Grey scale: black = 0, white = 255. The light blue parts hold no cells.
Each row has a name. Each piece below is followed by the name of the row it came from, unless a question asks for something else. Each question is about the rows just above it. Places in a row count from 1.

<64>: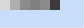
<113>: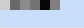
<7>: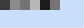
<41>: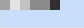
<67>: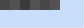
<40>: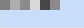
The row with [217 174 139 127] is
<64>
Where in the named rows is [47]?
<41>, 6
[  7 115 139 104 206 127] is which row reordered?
<113>
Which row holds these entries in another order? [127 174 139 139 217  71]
<40>

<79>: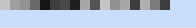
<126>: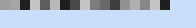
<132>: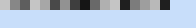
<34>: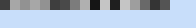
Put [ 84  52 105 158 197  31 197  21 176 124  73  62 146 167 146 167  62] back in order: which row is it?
<34>
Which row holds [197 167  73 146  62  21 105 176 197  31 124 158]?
<132>
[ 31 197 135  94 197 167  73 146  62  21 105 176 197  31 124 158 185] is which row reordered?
<132>

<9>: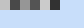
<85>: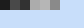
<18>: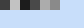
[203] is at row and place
<9>, 5
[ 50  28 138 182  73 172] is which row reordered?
<85>
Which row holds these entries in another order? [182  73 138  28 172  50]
<85>
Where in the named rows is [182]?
<85>, 5
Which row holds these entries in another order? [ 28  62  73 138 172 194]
<18>
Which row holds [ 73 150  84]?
<9>
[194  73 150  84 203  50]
<9>

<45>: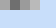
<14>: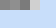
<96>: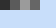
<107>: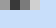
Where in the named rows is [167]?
<45>, 1
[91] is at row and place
<96>, 2
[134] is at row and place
<14>, 1
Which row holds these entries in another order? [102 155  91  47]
<96>
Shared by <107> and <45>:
[155]
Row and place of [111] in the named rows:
<45>, 2
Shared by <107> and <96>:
[155]

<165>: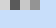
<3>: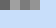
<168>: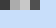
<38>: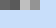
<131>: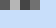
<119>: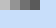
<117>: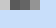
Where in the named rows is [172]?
<168>, 2
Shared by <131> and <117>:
[90]
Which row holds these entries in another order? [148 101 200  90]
<117>
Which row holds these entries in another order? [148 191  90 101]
<38>
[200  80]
<168>

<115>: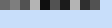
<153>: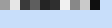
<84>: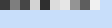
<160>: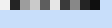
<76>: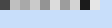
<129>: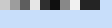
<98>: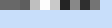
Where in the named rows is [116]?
<98>, 10
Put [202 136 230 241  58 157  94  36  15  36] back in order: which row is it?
<160>
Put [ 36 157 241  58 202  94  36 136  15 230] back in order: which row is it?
<160>

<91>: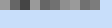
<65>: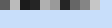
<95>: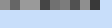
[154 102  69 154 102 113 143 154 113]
<91>
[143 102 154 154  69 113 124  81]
<95>
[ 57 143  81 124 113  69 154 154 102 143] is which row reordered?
<95>
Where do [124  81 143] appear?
<95>
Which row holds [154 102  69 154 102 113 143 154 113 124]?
<91>
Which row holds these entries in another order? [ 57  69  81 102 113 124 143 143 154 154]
<95>

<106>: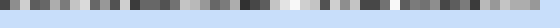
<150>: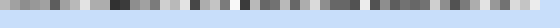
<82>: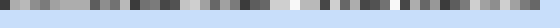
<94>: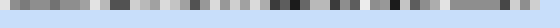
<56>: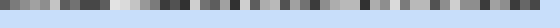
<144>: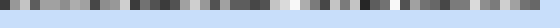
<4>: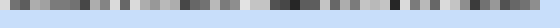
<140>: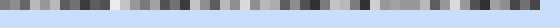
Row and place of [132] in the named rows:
<4>, 11
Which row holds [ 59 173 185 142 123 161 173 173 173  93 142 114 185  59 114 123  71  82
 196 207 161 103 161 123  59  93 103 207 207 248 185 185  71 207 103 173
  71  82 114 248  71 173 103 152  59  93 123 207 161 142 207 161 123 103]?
<82>

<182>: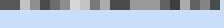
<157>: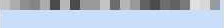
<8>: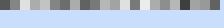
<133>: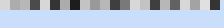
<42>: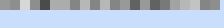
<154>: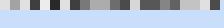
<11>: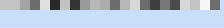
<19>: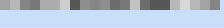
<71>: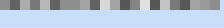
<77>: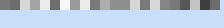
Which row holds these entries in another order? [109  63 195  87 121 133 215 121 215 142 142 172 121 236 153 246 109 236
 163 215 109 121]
<77>
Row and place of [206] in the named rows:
<19>, 7
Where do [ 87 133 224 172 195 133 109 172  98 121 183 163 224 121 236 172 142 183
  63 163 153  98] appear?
<8>
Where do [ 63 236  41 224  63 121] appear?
<154>
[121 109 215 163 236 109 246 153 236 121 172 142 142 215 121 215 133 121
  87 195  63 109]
<77>
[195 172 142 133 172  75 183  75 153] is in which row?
<157>
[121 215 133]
<77>

